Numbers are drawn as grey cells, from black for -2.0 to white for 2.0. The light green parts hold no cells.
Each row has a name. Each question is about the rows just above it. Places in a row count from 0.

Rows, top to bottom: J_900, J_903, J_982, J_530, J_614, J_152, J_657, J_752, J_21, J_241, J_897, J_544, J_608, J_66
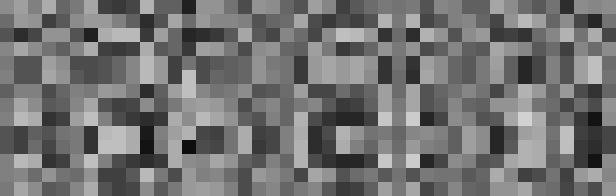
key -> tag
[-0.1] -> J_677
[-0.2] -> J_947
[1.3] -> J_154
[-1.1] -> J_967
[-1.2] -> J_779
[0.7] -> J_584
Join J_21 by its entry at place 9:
J_967
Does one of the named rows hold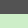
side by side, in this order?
yes

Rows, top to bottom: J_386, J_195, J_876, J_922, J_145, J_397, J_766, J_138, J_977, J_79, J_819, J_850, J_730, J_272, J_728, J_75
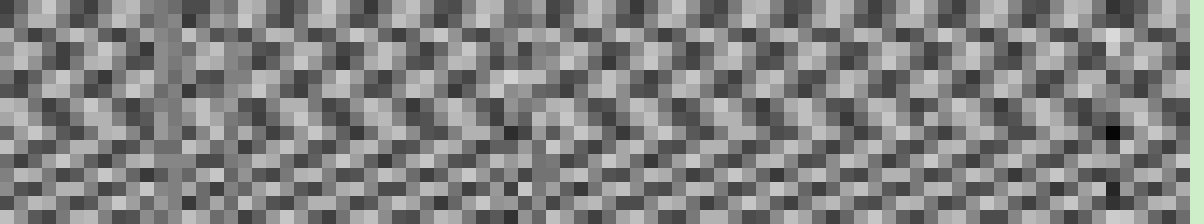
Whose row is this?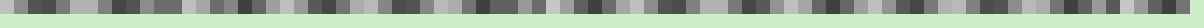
J_819
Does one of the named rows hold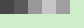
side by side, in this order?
yes
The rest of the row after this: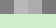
[-0.9 -0.6  0.3  1.1  0.5 -0.4 -1.1 -0.6  0.0 -0.4  0.6  1.1 -0.4  0.3
 -0.6 -0.9 -0.1  0.8  0.9  0.0 -0.8 -0.7  0.2  1.0  0.6 -0.3 -1.0 -0.5
  0.5  1.1  0.4 -0.5  0.2 -0.9 -0.2 -0.2  0.7  1.0  0.1 -0.7 -0.8  0.1
  0.9  0.7 -0.2 -1.0 -0.6  0.4  1.1  0.5 -0.4 -1.1 -0.3  0.6  1.0  0.2
 -0.7 -0.9  0.0  0.8  0.8 -0.1 -0.9 -0.6  0.2  1.0  0.6 -0.3 -1.1 -0.4
  0.5  1.1  0.4 -0.6 -1.0 -0.7 -0.2  0.7  0.9  0.1 -0.8]
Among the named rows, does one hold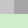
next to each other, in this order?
yes
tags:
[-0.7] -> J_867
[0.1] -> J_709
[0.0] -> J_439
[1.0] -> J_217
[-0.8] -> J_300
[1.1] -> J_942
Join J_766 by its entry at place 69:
J_867

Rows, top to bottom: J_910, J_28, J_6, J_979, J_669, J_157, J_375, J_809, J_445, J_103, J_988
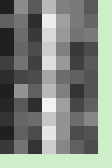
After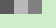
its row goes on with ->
[-0.1 -0.6]
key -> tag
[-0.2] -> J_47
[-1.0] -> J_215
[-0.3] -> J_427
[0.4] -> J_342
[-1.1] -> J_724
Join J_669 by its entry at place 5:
J_215
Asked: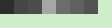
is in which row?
J_157
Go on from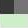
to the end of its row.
[-1.2  1.2  0.1 -0.5 -0.8]
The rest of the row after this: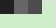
[ 1.2  0.0 -1.1 -0.8]
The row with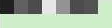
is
J_103

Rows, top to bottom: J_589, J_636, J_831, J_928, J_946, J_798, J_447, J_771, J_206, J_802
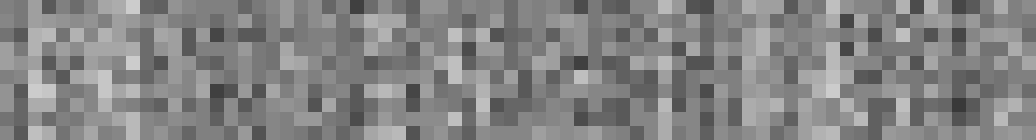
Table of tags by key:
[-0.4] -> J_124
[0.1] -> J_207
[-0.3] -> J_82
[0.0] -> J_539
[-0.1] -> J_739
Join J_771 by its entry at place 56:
J_539
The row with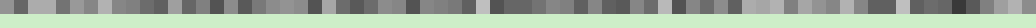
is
J_771
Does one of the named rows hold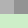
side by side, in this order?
yes

